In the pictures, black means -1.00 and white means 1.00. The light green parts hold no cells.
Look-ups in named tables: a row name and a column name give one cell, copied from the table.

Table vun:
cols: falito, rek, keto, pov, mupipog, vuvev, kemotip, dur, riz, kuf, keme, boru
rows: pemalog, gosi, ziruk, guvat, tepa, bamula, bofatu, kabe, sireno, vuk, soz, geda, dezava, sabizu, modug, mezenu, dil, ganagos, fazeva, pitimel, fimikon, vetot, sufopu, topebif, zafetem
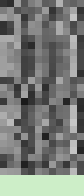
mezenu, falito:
0.15
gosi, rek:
0.13
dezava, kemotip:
-0.63
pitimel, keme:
-0.16
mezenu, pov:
-0.45
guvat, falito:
-0.61
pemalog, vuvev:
0.11
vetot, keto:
0.18
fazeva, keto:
0.10
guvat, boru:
-0.12

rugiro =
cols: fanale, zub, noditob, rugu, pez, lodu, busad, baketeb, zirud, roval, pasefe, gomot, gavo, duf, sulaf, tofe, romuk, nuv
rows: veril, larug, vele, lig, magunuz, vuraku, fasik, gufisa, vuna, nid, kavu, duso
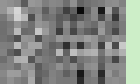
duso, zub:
0.13
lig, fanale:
-0.12
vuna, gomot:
-0.08
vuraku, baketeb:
-0.06
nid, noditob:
-0.11
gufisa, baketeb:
-0.16
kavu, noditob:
0.22
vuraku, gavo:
0.24
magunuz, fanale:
-0.13
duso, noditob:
0.02
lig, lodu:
0.18
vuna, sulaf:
-0.21
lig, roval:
0.09
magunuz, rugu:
-0.17
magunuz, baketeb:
-0.02

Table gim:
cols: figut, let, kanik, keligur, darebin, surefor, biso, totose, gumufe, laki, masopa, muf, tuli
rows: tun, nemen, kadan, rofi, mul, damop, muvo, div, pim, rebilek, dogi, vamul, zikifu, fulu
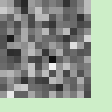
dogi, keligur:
-0.17
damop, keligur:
0.34
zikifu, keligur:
0.60
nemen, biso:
-0.02
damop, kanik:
-0.05
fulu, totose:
0.37
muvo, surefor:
-0.23
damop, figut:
-0.37
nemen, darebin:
0.15
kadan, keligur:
0.04
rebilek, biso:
0.12
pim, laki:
0.06
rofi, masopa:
-0.16
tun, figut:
0.35
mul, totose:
-0.32
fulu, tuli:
-0.42
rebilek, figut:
-0.16

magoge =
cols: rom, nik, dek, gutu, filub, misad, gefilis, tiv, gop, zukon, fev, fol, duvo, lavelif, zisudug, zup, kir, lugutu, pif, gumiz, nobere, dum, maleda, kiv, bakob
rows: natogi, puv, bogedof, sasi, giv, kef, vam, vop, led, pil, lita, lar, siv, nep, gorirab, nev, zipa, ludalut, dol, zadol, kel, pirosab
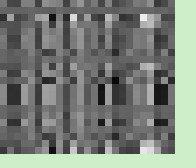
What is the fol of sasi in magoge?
-0.09
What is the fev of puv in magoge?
-0.24
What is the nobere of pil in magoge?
0.36
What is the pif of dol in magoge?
-0.22
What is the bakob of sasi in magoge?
-0.30
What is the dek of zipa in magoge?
-0.33
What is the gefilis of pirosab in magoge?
0.18
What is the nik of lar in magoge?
-0.31
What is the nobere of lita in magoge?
-0.08
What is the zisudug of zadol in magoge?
-0.19
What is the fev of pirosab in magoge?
0.56
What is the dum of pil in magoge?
0.45
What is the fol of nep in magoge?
0.14
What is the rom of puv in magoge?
-0.21
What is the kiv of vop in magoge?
-0.01
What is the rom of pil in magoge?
-0.34

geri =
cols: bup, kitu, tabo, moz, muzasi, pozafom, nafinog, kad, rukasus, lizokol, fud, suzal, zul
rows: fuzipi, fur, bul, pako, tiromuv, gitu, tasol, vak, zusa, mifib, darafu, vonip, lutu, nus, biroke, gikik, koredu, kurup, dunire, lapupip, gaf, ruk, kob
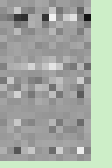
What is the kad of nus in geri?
0.49
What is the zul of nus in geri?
0.35
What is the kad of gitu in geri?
0.21
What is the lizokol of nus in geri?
0.25
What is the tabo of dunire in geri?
0.16
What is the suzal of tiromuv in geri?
-0.02
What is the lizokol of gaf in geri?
0.30
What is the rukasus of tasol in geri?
0.15
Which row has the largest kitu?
vonip

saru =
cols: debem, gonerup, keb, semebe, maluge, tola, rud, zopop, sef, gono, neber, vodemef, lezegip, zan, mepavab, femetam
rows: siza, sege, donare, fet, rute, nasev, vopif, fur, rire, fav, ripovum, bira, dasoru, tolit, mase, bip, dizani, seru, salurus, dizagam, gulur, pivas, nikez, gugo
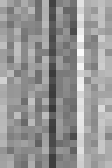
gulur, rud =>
0.28
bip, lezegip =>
0.32
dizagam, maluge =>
0.09
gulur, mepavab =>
0.56
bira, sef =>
-0.02
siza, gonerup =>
0.25
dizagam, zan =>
0.24
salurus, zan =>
0.12
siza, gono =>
0.10
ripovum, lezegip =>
0.48
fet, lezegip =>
0.13
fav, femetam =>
0.41

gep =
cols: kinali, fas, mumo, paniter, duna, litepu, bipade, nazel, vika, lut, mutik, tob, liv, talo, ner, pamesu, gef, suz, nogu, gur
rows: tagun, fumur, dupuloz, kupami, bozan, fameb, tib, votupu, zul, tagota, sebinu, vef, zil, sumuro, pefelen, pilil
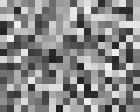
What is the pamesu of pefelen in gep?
0.18
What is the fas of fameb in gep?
0.87
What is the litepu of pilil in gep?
-0.05
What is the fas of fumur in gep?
0.21
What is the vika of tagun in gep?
0.19
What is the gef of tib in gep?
-0.71
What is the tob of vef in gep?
-0.71
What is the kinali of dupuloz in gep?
0.63
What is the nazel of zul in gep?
-0.73
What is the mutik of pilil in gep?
0.36
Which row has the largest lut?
pilil

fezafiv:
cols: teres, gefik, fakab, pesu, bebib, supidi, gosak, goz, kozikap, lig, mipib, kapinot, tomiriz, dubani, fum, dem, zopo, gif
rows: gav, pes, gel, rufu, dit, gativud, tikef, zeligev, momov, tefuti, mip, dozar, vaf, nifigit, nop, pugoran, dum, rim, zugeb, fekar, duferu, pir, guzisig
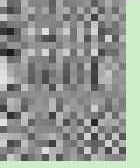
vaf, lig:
0.00
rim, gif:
0.02
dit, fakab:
-0.26
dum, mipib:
-0.14
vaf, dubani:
-0.35
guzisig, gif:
0.08
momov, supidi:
0.02
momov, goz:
-0.25
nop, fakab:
0.31
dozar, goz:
0.05
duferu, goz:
-0.52
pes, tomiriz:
-0.09
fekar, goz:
0.41

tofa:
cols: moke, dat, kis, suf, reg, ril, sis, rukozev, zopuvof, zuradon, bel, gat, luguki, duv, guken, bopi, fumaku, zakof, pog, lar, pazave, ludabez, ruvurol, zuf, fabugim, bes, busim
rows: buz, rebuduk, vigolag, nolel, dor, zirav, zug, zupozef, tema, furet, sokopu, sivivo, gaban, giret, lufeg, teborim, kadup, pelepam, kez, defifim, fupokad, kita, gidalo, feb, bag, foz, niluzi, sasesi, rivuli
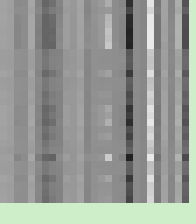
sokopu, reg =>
0.28
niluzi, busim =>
-0.21
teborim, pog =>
-0.59
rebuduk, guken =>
0.17
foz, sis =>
-0.18
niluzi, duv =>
0.13
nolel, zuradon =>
0.24
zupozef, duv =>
0.13
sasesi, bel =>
0.19
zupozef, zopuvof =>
0.03
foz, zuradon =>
0.23
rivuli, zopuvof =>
0.02
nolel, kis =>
0.06
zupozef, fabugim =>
0.07
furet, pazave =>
0.07
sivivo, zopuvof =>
0.05
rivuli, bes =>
0.31

